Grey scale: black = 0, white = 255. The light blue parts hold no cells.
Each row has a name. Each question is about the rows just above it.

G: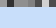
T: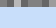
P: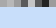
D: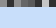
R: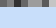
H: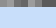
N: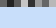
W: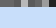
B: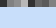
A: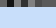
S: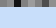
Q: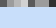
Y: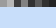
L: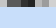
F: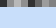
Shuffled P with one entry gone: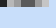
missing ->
| 169 |
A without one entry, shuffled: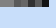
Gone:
| 77 |
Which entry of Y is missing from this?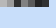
| 62 |
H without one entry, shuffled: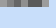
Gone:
| 114 |

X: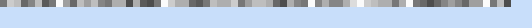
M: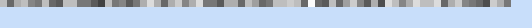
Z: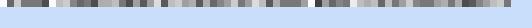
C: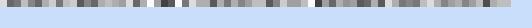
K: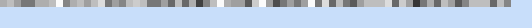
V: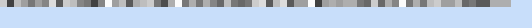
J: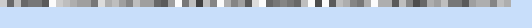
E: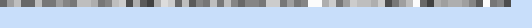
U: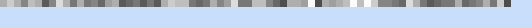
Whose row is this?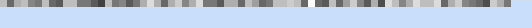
M
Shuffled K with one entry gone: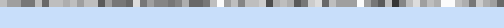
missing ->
| 65 |
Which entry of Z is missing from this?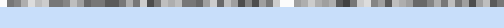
| 236 |
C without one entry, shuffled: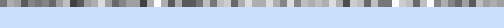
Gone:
| 147 |

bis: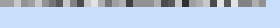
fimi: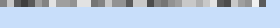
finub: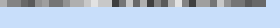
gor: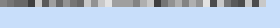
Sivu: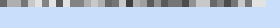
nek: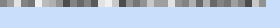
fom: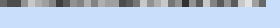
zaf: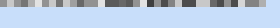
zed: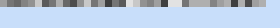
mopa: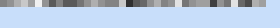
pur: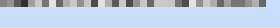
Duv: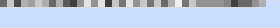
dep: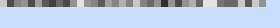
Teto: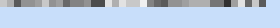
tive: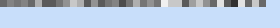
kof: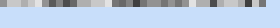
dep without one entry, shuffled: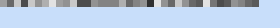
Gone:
| 63 |
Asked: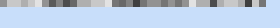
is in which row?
kof
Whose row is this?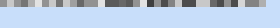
zaf
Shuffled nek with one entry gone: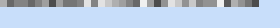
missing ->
| 187 |
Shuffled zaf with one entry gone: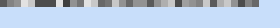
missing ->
| 214 |

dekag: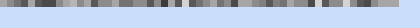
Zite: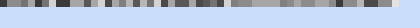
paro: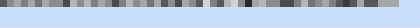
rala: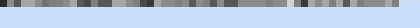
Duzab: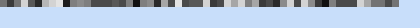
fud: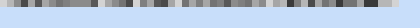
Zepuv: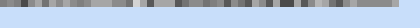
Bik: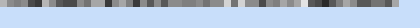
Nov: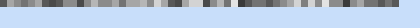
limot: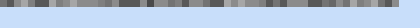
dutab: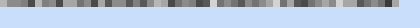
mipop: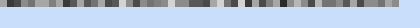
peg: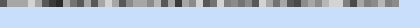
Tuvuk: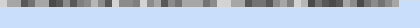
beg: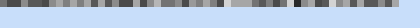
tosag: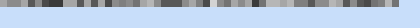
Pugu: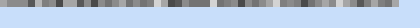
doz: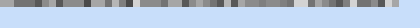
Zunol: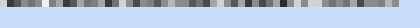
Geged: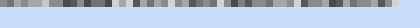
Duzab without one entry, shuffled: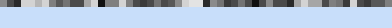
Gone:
| 28 |
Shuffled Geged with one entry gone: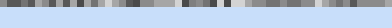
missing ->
| 198 |
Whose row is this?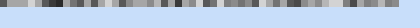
peg
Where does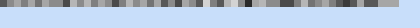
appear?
paro
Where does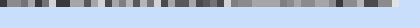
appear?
Zite
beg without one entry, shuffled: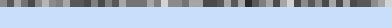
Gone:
| 153 |
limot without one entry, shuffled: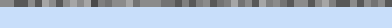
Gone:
| 103 |

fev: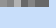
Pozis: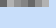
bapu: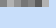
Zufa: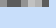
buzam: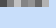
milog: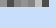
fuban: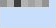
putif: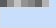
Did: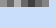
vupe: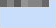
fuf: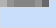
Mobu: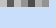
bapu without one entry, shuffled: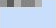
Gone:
| 118 |
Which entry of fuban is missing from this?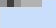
| 162 |

